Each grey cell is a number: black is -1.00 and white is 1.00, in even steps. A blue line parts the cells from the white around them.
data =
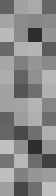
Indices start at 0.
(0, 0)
-0.23
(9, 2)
-0.12
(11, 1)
0.44
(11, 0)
-0.08
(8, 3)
-0.14
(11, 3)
-0.50
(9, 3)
0.37
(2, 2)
-0.64
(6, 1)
-0.33
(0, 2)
0.33
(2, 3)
0.16
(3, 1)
0.39
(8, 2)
0.37
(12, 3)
0.22
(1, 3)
0.08
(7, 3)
0.05
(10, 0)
0.51
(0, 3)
-0.20

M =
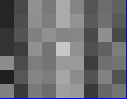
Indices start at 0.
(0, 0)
-0.71
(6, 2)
-0.04
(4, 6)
-0.52
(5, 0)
-0.75
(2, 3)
0.13
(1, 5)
0.15
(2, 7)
0.12
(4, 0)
0.10
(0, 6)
-0.33
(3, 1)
-0.52
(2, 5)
0.06
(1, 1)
-0.39
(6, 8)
-0.09
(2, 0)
-0.60
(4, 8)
-0.09
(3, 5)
0.14
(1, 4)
0.33
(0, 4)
0.33
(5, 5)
0.10

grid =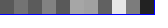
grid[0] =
-0.30
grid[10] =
-0.73
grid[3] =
0.02

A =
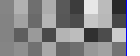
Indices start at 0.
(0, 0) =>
0.04
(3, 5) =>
-0.13
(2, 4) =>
0.41
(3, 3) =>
0.32
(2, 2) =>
0.21
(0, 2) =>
-0.13
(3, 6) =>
0.19
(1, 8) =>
-0.45
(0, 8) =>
-0.68
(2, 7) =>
-0.40
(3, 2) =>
-0.11
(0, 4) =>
-0.30

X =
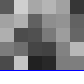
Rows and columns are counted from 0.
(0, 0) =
-0.30
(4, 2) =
-0.74
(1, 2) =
-0.24
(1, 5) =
-0.23
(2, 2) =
-0.37
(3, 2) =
-0.46
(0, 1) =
0.62

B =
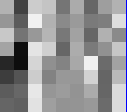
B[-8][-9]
0.40
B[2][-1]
0.08
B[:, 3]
[0.54, 0.39, 0.42, 0.62, 0.13, 0.02, 0.18, 0.25]
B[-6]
[0.57, -0.09, 0.19, 0.42, -0.06, 0.27, -0.20, 0.39, 0.08]
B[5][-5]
0.19
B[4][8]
0.27
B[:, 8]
[0.40, 0.74, 0.08, 0.55, 0.27, 0.46, 0.72, 0.72]
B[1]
[0.18, -0.29, 0.89, 0.39, 0.08, 0.21, -0.04, -0.01, 0.74]
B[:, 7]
[0.24, -0.01, 0.39, 0.14, -0.16, -0.21, -0.20, -0.16]
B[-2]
[-0.28, -0.19, 0.81, 0.18, 0.22, 0.15, 0.34, -0.20, 0.72]
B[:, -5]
[-0.08, 0.08, -0.06, -0.20, 0.03, 0.19, 0.22, 0.15]
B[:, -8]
[-0.49, -0.29, -0.09, -0.89, -0.90, -0.34, -0.19, -0.25]
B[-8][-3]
-0.20
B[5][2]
0.60
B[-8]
[0.40, -0.49, 0.60, 0.54, -0.08, 0.34, -0.20, 0.24, 0.40]

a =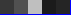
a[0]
-0.57
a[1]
-0.37
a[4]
-0.71

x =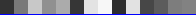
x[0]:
-0.60
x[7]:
0.94
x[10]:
-0.44
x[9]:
0.77
